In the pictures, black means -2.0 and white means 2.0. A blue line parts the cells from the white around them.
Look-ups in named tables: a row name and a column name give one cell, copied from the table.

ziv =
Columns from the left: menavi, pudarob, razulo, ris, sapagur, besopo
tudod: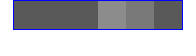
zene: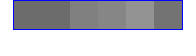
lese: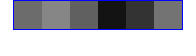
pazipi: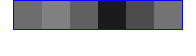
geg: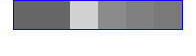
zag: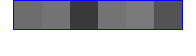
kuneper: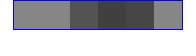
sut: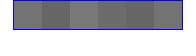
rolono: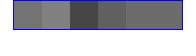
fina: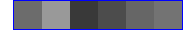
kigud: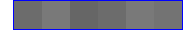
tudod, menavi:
-0.6
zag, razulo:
-1.1
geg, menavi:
-0.4
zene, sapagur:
0.3
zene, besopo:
-0.2
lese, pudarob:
0.1
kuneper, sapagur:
-0.9
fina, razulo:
-1.1
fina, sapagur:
-0.4
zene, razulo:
0.0
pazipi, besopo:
-0.2
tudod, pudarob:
-0.6
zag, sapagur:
-0.1
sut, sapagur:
-0.4
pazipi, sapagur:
-0.8
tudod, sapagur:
-0.1
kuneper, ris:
-1.0
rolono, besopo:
-0.3
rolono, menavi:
-0.2

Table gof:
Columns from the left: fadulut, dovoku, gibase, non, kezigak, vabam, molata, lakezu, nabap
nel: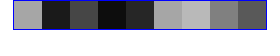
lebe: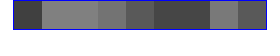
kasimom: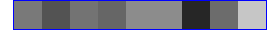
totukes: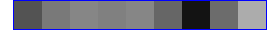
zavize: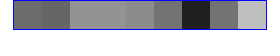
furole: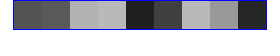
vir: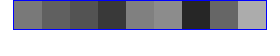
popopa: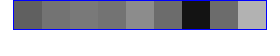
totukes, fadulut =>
-0.7
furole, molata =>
0.9
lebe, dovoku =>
0.0
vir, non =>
-1.1
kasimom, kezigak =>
0.2
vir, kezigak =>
0.0
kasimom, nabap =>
1.1
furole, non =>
0.9
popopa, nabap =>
0.8
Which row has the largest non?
furole

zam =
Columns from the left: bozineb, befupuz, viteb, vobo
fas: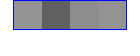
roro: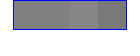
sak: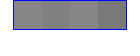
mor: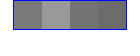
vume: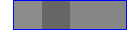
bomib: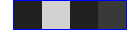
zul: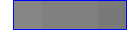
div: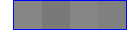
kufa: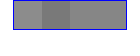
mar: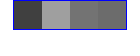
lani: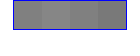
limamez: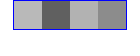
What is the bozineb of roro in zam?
0.0
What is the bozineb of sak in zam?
0.1
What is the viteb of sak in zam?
0.1
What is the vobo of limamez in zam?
0.2
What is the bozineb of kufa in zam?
0.2
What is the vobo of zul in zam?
-0.1
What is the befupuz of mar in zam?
0.5
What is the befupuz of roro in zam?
0.0
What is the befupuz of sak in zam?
0.0
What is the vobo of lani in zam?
-0.1
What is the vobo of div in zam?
0.0
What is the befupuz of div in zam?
-0.1
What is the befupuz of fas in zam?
-0.5
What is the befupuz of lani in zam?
0.1
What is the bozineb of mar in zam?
-1.0
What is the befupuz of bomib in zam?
1.3
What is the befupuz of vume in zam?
-0.4

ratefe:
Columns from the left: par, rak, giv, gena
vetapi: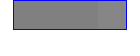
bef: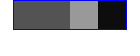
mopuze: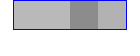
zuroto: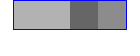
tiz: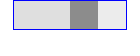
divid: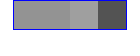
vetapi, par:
0.0
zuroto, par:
0.8
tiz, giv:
0.2
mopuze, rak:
0.9
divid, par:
0.3
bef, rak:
-0.7
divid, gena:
-0.7
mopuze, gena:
0.8
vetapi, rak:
0.0
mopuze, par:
0.9
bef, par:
-0.7
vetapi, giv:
0.0
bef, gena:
-1.8
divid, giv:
0.5
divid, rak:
0.3
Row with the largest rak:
tiz

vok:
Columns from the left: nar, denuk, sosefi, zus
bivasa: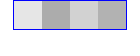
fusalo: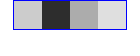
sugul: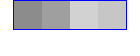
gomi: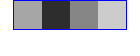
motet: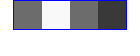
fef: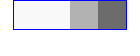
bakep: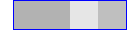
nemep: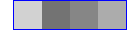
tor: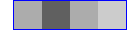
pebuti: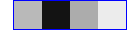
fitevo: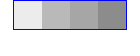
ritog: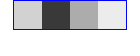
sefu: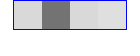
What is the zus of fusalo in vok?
1.5
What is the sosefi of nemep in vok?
0.1
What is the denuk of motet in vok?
1.9
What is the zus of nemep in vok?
0.7
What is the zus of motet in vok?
-1.1
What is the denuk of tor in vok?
-0.5
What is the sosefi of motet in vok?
-0.3
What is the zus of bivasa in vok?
0.8
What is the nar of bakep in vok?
0.8
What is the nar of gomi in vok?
0.6
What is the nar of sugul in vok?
0.2
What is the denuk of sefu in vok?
-0.2

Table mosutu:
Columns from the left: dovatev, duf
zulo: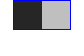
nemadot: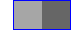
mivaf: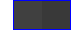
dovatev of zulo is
-1.4
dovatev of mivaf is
-1.0
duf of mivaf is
-1.1
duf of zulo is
1.0
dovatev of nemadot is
0.6
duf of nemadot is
-0.4
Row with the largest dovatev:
nemadot

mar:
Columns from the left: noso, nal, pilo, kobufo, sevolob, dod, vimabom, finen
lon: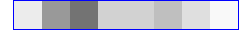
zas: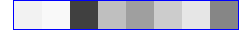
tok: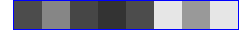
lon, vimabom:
1.5
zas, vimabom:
1.6
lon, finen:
1.9
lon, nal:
0.4
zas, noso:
1.8
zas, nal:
1.9
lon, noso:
1.7
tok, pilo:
-0.9
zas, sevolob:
0.5
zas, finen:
0.1

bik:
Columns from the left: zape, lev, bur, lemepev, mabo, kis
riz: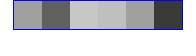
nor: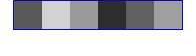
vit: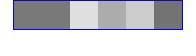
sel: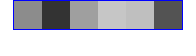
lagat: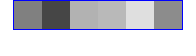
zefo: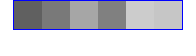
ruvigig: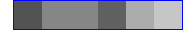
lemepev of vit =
0.7
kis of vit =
-0.2
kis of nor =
0.5
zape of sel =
0.2
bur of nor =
0.4
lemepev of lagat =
0.9
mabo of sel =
1.0
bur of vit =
1.5
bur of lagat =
0.8
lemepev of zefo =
0.0
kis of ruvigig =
1.1
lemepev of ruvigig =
-0.5
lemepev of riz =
1.0
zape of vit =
-0.1
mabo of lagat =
1.5
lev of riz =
-0.5
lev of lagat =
-0.9

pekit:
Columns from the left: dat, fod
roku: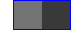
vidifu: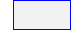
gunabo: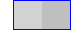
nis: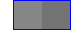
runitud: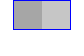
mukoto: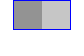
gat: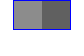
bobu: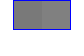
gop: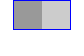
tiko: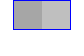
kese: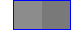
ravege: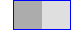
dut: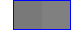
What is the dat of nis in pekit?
0.1
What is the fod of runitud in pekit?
1.1
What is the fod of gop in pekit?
1.2
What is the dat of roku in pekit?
-0.2
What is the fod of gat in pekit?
-0.5
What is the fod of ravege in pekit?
1.5
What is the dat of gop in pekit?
0.4
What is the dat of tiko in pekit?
0.6
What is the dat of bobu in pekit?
-0.1
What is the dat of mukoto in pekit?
0.3
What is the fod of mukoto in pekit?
1.1
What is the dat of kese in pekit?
0.2
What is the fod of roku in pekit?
-1.1
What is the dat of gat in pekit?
0.2
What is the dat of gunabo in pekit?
1.3
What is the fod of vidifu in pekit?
1.8
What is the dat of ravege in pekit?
0.7
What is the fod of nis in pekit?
-0.2
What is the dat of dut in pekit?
-0.1

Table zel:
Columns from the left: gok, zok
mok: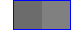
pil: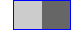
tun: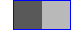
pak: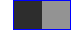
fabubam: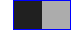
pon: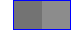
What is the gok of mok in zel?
-0.3
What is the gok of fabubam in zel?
-1.5
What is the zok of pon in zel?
0.2
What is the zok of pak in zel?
0.3
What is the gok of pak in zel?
-1.3
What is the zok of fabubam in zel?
0.7
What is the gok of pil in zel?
1.2

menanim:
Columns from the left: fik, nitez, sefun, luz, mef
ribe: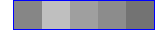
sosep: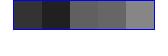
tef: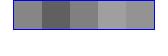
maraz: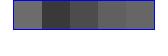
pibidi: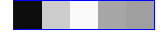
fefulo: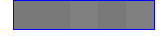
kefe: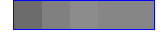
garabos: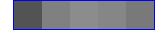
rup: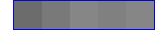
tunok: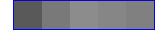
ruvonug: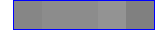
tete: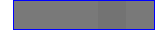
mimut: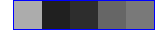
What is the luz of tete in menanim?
-0.2
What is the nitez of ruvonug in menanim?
0.2
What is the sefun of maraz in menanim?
-0.8
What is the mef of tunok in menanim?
0.0
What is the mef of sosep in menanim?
0.1
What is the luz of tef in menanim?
0.5
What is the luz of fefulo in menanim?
-0.1
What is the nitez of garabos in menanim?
0.0

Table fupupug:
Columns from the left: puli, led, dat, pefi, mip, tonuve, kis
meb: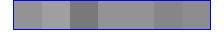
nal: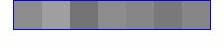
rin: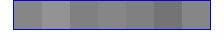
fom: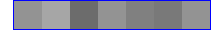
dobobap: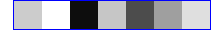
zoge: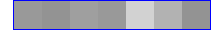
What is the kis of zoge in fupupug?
0.3
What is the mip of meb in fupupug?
0.3
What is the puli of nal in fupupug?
0.2
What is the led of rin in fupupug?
0.3
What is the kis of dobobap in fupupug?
1.5
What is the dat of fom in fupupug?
-0.3
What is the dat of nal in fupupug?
-0.2
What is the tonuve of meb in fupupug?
0.1
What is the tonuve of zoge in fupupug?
0.8
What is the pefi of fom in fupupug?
0.3
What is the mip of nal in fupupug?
0.1
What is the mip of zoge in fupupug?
1.3
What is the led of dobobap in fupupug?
2.0
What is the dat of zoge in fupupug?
0.5
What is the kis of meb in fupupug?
0.2
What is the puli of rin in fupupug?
0.1
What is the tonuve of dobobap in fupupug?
0.5
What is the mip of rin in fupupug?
0.0
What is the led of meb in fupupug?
0.5
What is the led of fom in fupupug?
0.6

